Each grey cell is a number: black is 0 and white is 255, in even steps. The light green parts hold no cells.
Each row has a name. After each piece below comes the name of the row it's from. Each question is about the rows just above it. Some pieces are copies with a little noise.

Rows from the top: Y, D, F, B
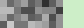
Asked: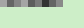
Y
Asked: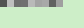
B

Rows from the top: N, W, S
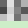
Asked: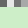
N
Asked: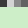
W
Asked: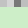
S

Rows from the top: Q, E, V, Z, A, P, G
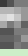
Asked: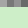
Z
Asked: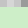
V
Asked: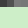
Q

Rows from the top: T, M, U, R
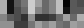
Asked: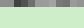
R
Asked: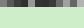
U
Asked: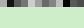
T
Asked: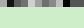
T

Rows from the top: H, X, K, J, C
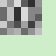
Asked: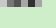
J
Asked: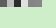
X
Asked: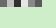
K
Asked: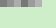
C

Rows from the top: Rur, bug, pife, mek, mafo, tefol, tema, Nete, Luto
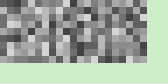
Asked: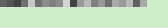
Rur
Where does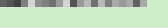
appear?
tefol
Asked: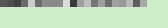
Rur
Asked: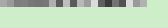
Luto
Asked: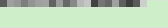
pife

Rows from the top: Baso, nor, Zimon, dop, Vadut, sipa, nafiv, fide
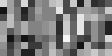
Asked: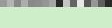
dop
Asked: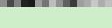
fide
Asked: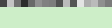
Zimon
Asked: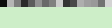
nor

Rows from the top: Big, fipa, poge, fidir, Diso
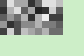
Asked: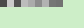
Diso
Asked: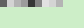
Big
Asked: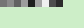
poge

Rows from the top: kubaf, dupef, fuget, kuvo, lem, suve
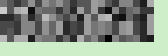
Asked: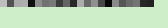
suve
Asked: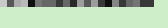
dupef
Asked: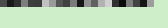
fuget
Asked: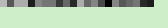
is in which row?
suve

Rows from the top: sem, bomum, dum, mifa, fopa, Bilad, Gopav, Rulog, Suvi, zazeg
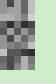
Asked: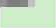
Gopav
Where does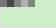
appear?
zazeg
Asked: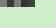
mifa
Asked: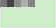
zazeg
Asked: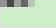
sem

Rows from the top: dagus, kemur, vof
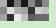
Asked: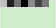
dagus
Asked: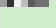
vof
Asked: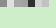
kemur
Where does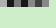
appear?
dagus

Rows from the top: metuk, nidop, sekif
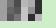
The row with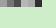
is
metuk
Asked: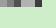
metuk

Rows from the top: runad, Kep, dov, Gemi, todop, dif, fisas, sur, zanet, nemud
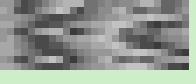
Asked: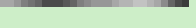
sur
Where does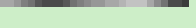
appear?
nemud
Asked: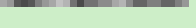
Kep
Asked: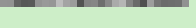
Kep
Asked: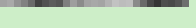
Gemi
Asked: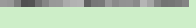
runad

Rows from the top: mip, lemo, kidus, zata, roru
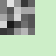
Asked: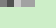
lemo
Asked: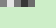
mip
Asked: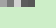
kidus
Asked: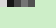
zata

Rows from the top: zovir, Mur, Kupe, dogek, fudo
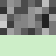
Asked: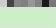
dogek
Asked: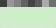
fudo
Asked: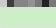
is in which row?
dogek

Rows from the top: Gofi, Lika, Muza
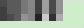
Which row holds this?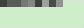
Lika
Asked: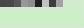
Muza
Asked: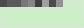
Gofi

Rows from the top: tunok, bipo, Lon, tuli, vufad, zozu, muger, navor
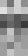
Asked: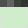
tuli
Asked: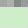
zozu

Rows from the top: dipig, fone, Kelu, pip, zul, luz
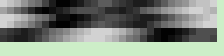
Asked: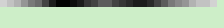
dipig
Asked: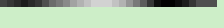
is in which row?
zul
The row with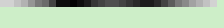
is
Kelu

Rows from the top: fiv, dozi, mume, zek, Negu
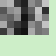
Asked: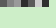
dozi
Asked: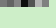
mume
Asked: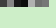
Negu
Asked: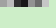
fiv

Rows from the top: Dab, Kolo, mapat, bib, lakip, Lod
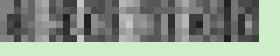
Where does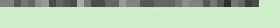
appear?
Kolo
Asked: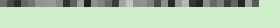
bib
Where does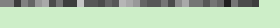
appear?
Lod
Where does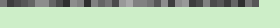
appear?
lakip
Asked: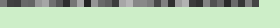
mapat
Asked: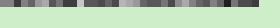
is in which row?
Dab

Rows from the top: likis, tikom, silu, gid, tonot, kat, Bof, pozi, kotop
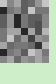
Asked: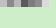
likis
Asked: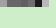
Bof
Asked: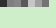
pozi
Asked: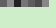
gid
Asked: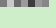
kat

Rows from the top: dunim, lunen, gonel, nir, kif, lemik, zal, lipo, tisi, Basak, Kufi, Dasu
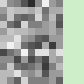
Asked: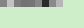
Basak
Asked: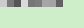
nir

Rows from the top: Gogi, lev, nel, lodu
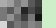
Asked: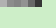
Gogi
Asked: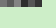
lev

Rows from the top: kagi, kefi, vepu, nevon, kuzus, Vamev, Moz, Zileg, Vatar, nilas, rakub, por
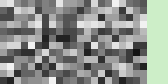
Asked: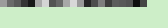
Zileg
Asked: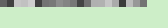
kefi

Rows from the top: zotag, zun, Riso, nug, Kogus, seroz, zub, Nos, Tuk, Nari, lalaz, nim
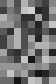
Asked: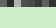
Kogus
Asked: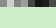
lalaz

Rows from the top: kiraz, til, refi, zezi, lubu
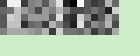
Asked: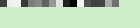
kiraz
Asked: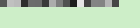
zezi
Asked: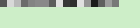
refi
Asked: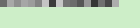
lubu

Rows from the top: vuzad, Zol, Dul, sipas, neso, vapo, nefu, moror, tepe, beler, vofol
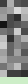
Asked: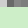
nefu

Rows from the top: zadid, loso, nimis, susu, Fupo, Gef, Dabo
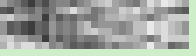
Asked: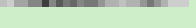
nimis
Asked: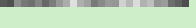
loso
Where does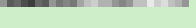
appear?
Fupo
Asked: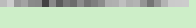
nimis

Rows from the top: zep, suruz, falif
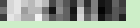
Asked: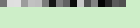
suruz
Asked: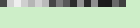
zep
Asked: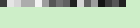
falif

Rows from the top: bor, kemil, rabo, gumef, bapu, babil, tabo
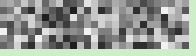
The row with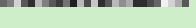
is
tabo
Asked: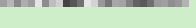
bor
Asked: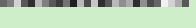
kemil

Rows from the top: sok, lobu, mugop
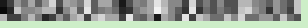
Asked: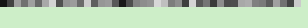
sok
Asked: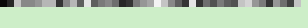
lobu

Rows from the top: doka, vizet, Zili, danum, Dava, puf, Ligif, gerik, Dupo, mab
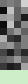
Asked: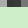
puf
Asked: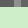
Dupo
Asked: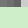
doka

